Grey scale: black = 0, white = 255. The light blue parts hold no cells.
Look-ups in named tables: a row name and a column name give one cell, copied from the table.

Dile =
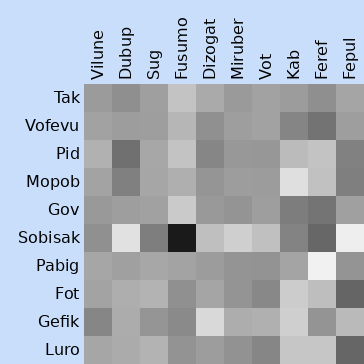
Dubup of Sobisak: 225
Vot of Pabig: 147
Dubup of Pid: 112
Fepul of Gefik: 186
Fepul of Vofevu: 158
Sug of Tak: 159
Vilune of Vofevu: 162
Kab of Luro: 198
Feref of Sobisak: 103
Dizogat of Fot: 165
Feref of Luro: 198
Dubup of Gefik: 172
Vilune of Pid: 177
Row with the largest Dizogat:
Gefik

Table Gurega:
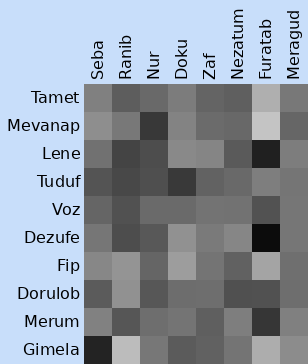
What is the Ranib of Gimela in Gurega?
188
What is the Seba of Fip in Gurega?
135
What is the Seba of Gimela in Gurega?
35
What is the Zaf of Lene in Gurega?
133
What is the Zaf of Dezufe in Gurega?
122
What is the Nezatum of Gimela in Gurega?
116
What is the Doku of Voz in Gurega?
106
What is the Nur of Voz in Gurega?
106
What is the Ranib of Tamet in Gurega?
93
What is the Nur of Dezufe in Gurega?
88
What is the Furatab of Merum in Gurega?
54
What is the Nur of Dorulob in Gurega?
87
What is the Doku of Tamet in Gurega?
124
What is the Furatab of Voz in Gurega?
82
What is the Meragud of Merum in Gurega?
128
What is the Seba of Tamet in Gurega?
128
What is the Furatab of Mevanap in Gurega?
196
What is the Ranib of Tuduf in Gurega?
72
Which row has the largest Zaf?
Lene

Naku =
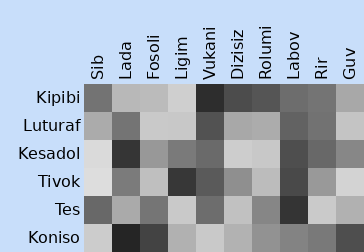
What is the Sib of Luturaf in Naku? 171
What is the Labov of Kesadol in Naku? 78
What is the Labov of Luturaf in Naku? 98
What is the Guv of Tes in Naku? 177
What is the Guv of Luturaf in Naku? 196
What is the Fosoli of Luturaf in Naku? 201
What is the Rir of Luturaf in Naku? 114
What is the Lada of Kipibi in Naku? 184
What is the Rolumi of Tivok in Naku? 188
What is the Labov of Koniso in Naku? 131
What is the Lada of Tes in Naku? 170
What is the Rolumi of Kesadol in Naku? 200
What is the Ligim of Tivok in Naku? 55
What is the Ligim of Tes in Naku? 201
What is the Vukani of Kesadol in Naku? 106
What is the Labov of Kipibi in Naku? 109
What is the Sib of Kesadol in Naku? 218
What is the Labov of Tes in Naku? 52
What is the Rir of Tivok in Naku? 153
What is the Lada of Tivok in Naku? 123
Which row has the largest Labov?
Koniso

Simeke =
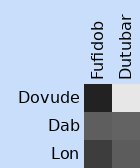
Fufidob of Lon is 61
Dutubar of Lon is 92
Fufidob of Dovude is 34
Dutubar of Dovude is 231
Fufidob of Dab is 94
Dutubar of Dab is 99

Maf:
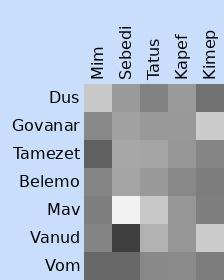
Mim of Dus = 200
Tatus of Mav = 200
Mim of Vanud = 132
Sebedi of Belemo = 164
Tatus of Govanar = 152
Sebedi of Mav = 242
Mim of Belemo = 133
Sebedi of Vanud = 63
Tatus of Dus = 130
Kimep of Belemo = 125

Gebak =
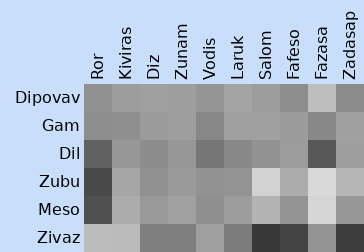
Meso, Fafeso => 147
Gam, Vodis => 135
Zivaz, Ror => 188
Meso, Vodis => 143
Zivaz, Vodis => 160
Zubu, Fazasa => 217

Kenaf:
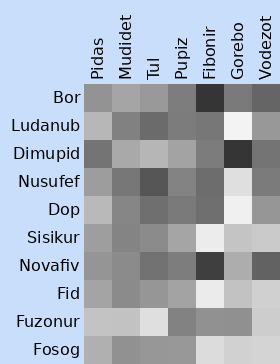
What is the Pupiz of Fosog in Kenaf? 152
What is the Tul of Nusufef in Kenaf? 86
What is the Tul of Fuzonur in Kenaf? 223
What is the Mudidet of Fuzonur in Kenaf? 194
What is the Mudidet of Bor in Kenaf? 165
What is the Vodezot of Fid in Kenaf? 208
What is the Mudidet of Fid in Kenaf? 139
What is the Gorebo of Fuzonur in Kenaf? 144
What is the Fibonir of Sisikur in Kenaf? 236
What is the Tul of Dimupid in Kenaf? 182
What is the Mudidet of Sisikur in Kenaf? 132
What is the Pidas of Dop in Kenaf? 185
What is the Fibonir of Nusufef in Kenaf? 109
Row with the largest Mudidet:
Fuzonur

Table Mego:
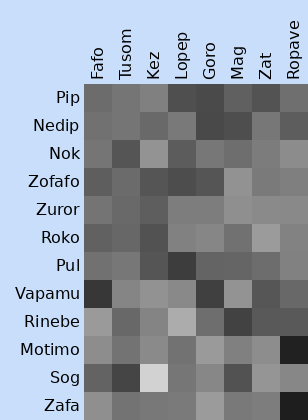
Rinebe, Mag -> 66
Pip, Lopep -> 79
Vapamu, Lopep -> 137
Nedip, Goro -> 73
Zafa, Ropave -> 30
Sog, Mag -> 82
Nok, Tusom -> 85
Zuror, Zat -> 138
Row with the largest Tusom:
Vapamu

